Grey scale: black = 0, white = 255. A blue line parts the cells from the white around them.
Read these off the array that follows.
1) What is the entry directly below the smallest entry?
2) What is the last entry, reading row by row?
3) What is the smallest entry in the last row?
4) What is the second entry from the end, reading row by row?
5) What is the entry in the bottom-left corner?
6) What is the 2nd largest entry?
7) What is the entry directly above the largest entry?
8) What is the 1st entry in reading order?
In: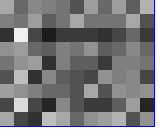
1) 94
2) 145
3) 49
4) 82
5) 167
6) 219
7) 116
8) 167
